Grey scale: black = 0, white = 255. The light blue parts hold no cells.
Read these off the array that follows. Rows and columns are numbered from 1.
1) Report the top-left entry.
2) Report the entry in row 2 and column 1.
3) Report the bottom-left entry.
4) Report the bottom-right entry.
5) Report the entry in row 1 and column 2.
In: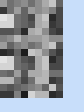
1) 156
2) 56
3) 56
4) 56
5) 112

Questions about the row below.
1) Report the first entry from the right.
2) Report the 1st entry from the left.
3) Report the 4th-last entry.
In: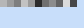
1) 71
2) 182
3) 140

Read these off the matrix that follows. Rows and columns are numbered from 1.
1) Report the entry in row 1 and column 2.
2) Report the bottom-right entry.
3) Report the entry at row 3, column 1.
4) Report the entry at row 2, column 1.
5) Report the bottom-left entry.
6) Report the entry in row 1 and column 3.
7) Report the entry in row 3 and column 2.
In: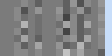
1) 123
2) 96
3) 123
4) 123
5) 123
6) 123
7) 123

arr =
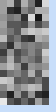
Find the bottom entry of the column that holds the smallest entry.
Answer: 160
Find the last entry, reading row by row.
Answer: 88
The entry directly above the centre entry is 118
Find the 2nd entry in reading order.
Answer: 175
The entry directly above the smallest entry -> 175
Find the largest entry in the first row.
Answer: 216
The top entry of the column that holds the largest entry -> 160
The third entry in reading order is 61
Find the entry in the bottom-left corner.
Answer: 231
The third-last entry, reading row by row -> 61
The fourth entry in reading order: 175
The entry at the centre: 102
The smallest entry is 21
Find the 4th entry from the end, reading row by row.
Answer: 102
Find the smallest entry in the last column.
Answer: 33
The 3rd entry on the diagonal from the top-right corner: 216
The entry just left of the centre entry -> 74
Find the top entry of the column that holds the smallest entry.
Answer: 33
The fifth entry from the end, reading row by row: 61
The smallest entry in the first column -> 61
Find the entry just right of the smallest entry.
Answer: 189
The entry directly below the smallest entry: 74

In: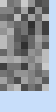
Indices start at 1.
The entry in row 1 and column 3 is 131
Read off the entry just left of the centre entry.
104
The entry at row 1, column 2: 116
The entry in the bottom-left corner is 104
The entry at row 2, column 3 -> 90
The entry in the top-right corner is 90
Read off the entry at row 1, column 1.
201
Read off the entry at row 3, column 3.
187
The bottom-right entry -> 187
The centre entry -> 48
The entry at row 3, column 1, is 104
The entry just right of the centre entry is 104
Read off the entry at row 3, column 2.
90

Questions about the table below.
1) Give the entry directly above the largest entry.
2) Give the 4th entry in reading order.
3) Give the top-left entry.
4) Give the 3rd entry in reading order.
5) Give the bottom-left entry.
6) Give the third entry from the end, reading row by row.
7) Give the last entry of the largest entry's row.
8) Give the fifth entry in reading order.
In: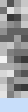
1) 187
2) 199
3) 187
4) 159
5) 227
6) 127
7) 56
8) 114

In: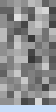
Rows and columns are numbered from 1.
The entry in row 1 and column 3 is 159
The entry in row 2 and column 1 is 98
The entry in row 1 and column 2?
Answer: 143
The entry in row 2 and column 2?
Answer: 98
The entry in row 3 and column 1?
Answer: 143
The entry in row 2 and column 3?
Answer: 172
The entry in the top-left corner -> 128
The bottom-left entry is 143
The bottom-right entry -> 114
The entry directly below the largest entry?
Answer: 114
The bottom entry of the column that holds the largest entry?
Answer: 172
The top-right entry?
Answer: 128
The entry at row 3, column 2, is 86
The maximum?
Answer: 226

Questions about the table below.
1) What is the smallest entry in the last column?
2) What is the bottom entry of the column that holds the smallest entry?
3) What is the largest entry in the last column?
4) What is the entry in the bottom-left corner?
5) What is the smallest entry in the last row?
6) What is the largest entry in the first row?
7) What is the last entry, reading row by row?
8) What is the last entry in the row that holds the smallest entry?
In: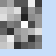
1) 60
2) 85
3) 223
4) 197
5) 48
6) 238
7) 126
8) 152
